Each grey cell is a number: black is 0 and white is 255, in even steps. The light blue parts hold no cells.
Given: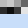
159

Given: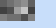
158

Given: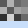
163

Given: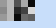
40

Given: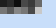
14

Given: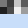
197

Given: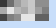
184

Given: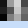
199
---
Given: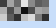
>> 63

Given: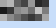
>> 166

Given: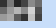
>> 51

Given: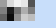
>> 158

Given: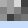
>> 173

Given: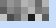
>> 118
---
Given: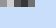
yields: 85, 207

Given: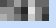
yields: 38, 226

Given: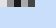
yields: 26, 226

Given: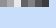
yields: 99, 233

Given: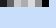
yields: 173, 218

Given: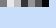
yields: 54, 232
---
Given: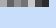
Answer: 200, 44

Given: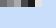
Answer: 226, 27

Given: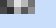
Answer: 225, 45

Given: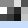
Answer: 254, 17

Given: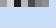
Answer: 212, 32

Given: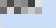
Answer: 227, 63

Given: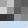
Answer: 210, 50

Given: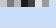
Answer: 226, 28

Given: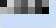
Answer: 208, 0

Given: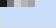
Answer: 208, 27
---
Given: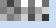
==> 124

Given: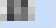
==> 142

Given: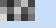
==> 127

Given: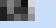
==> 89

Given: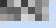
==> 185

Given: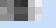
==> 46
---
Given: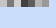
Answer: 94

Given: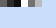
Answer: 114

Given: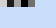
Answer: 112

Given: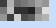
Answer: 133

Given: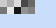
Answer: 104

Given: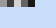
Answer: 24

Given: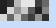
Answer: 230

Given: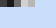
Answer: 182

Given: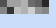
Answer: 108
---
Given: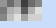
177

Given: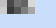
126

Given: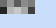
169

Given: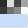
139

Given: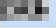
23

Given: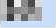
121

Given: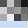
156

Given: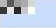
200
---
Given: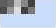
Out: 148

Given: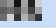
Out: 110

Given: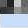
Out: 63

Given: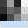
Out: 106

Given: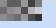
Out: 140

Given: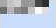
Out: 181

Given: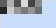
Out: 202

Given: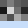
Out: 213

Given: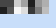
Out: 85
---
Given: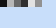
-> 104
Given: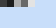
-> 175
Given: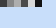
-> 174
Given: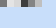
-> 216
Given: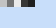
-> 234
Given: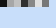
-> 193
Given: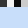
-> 13
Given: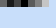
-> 67
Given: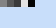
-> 58
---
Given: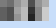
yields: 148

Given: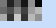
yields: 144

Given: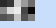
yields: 155

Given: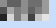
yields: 110

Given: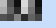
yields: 129

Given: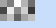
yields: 180

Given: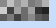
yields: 137

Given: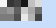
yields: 192

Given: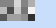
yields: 132
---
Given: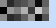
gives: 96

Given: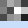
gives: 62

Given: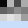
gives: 171

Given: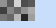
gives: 89

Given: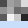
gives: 218

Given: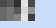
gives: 74
